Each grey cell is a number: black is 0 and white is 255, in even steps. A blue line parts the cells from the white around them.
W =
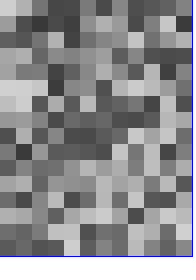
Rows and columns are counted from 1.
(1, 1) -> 206
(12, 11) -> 185
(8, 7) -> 103
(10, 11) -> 70
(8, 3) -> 131
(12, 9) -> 175
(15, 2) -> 100
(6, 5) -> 135
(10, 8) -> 195
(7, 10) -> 69
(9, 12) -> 109
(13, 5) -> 76
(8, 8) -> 78
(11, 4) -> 112
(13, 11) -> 82
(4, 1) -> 166
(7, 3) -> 87
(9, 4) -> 134
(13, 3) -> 134
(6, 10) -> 186
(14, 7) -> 203
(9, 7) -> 90
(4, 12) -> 77
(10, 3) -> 151
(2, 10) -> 127
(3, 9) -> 195
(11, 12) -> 173
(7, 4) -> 172
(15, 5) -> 193
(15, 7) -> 112
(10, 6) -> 86
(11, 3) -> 108
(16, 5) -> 206
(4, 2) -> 175
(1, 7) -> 74

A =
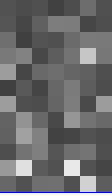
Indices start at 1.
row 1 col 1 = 82
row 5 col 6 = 96
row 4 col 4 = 93
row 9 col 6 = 82
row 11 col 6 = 82
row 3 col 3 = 83
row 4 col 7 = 119
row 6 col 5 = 123
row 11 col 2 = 224
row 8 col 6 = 115
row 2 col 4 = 125
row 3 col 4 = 80
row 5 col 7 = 79
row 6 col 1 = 64
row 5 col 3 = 105
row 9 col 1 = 97
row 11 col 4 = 81
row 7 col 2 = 79
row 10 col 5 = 111
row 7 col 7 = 156
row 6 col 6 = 93
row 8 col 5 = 150
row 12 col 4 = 112
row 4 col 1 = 121
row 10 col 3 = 127
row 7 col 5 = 125

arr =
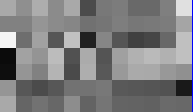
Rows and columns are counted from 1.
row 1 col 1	169
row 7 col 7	117
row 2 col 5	134
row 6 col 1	149
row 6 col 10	85
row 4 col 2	162
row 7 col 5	141
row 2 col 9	119
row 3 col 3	161
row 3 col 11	104
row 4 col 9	177
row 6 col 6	115
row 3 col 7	134
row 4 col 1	11
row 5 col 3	129
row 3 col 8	85
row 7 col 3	114
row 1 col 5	169
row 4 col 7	84
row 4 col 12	192
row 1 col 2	143
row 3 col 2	110
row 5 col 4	180
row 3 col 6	33

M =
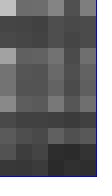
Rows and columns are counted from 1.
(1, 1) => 192
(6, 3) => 83
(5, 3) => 83
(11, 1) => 56
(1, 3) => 109
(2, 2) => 68
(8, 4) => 63
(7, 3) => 90
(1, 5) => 80
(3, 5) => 69
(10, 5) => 43
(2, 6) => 75
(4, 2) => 96
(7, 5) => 86
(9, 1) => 90
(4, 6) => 111
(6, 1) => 115
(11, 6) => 46

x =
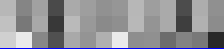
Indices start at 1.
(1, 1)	183
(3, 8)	234
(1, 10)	158
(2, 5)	186
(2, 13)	177
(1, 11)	170
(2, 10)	148
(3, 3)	135
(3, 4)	80
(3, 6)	148
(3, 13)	121
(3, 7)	176
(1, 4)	74
